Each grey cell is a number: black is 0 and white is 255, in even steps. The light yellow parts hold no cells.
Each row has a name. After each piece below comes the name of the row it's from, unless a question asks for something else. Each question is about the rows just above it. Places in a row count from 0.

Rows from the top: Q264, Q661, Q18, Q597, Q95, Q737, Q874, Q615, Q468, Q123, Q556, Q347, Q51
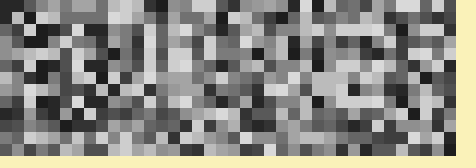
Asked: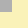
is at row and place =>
Q556, 19
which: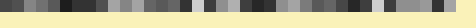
Q556
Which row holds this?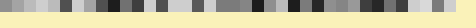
Q95
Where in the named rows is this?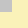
Q347, 6
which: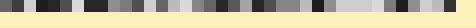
Q468
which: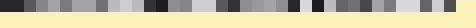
Q264

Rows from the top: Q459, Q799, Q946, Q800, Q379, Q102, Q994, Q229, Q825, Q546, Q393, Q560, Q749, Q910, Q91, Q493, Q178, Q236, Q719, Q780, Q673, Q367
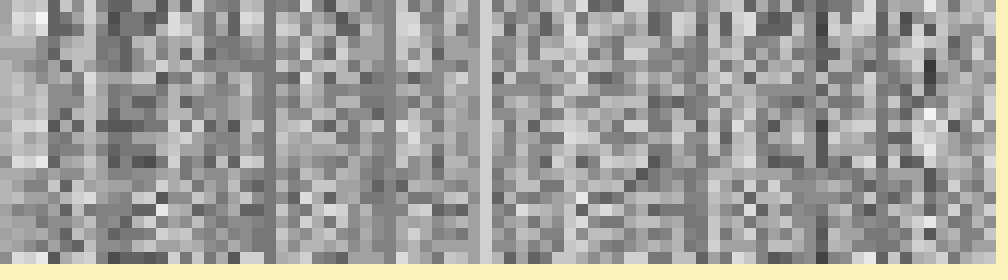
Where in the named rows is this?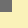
Q994, 49
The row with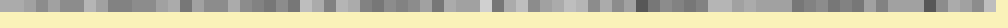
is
Q91
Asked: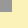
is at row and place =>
Q178, 78
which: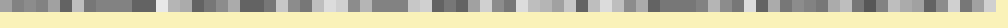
Q236
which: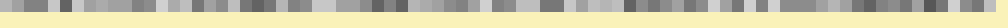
Q493

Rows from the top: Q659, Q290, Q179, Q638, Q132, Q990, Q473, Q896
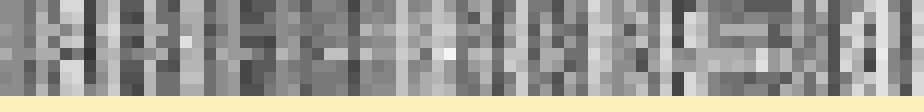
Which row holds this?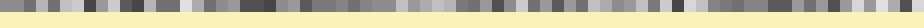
Q638
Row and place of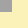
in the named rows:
Q990, 54
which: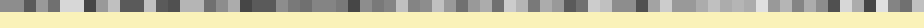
Q990
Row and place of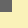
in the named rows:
Q473, 2
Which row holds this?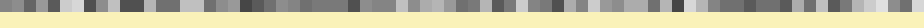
Q473

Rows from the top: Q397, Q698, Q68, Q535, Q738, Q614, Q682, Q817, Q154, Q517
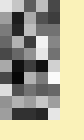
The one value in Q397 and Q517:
[230]
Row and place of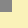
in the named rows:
Q535, 4
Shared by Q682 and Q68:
[123]
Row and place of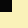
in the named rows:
Q682, 1

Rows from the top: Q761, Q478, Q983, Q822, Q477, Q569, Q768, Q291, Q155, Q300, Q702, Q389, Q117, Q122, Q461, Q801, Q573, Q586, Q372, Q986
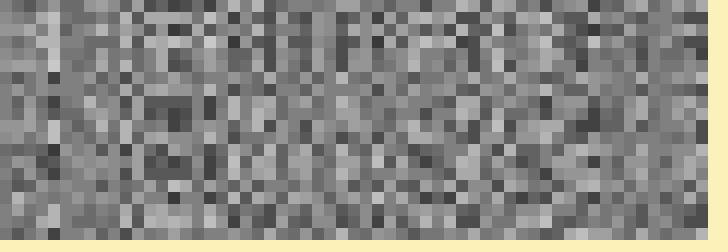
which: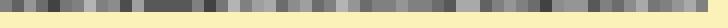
Q155
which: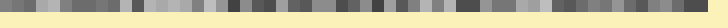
Q372

